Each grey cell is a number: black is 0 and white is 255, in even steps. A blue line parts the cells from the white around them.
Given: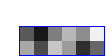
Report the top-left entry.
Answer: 89
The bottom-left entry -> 168
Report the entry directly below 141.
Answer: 46
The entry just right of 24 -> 126

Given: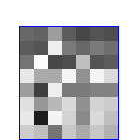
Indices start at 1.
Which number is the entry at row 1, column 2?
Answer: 98
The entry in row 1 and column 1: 104
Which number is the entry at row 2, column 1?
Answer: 92
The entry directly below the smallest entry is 191
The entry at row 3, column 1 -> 116
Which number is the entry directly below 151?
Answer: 29
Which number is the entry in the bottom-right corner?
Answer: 178
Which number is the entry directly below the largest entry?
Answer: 170
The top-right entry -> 78
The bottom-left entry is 205
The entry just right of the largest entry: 71
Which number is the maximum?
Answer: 252
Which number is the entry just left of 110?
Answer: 122
